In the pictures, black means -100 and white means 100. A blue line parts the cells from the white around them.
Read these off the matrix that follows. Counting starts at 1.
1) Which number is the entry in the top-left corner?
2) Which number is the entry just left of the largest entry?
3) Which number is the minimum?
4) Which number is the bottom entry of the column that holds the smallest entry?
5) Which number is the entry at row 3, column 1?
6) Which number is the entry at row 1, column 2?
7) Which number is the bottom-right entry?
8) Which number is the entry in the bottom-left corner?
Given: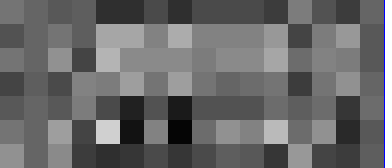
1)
-9
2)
-47
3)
-96
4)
-58
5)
-9
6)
-21
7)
-26
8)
14

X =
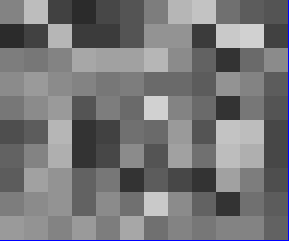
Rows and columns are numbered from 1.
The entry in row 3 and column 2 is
-7
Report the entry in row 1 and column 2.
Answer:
48
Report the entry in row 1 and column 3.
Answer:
-49
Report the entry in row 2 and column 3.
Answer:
43
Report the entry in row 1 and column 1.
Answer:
3
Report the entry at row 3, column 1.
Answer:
-2
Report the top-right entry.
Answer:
-34
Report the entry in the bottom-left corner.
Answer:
21
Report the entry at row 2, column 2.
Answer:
-49
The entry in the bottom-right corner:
-23
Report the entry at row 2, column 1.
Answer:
-66

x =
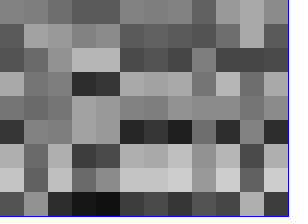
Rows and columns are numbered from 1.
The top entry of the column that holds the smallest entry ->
-30
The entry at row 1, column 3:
-13
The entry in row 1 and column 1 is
3
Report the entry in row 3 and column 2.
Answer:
-18
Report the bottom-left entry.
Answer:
-35
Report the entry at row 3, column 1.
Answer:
-35
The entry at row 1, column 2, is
-2
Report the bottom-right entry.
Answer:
-52
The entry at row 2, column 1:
-30
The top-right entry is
9
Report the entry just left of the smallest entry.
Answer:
-82
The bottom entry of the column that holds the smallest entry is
-88
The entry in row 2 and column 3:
20

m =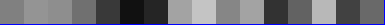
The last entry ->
-18
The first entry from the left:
0
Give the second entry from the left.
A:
16
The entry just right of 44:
-49

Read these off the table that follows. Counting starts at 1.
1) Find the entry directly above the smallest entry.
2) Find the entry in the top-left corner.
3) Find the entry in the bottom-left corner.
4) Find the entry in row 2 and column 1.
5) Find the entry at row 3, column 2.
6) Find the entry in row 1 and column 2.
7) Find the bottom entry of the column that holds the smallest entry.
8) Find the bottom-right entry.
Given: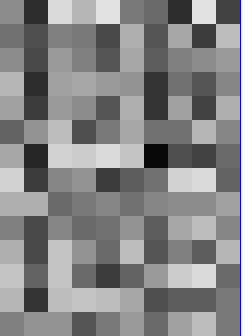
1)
-11
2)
10
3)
0
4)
-11
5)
-43
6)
-65
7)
-17
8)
-5

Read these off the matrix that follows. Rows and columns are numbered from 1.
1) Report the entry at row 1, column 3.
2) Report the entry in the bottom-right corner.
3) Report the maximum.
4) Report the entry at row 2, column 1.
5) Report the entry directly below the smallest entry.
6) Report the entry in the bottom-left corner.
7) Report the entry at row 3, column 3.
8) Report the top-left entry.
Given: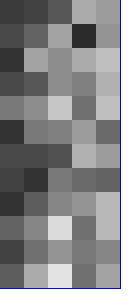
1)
-32
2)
28
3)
78
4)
-43
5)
34
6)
-27
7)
10
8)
-54

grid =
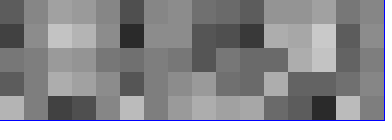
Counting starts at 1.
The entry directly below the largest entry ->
53
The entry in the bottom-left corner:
41
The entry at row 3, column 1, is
-7
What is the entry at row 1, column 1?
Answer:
-28
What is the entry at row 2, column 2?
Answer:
10
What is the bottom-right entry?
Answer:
-1
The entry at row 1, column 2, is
5
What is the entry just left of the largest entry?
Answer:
31
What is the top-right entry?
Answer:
5
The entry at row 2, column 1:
-49
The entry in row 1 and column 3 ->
26
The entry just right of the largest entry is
-28
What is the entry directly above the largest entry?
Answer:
26

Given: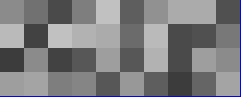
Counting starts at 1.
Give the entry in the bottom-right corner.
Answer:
29
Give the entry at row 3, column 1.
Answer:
-53
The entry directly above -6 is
-37
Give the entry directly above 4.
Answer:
-32
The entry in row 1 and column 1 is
9
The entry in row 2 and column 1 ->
46
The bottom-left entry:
24
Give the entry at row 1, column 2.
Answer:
-11
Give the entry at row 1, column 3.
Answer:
-42
